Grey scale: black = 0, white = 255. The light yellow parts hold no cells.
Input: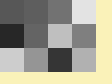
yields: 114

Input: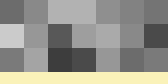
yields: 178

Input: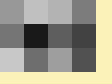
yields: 179

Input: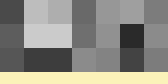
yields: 174

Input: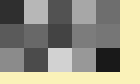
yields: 82

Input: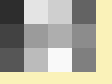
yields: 207

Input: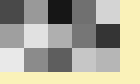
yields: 22
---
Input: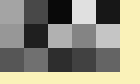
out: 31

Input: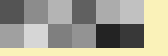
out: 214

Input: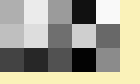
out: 221

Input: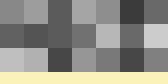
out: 84

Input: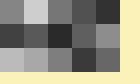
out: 89

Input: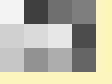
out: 217

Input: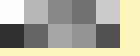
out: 100
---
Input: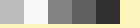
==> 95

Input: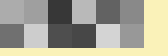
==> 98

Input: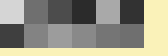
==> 169

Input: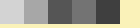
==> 115

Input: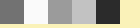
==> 194

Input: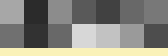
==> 104

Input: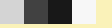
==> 24

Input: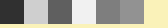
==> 126
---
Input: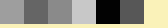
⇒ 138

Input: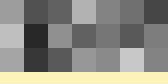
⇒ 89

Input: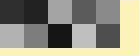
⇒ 20

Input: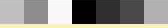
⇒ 249

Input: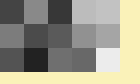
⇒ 111

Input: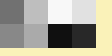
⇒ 16
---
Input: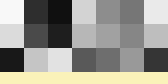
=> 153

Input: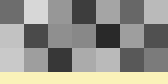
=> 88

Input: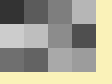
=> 169

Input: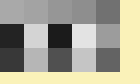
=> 197

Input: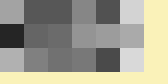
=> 74

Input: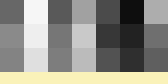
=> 47
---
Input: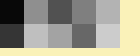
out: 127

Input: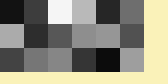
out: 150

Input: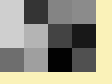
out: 67

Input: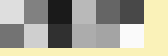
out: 101

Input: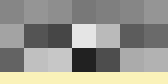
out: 92

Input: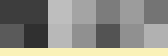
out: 156

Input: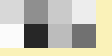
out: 202
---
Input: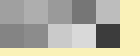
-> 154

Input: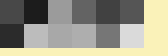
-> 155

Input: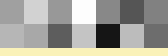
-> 152

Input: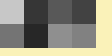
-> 88

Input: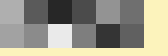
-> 39

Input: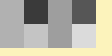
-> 158

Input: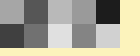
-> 186

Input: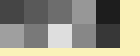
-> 109
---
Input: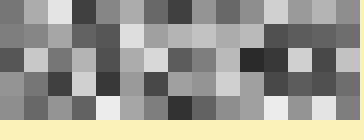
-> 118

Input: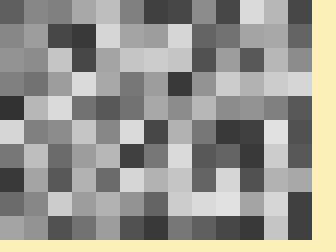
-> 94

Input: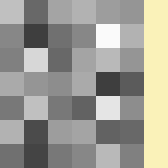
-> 192

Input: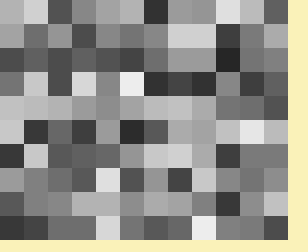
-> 179

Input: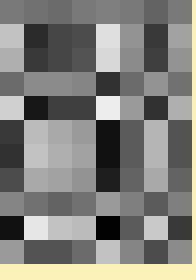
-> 121
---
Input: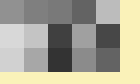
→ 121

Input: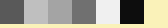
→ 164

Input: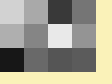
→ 57

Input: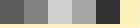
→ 208

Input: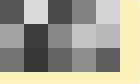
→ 74

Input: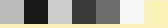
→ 204
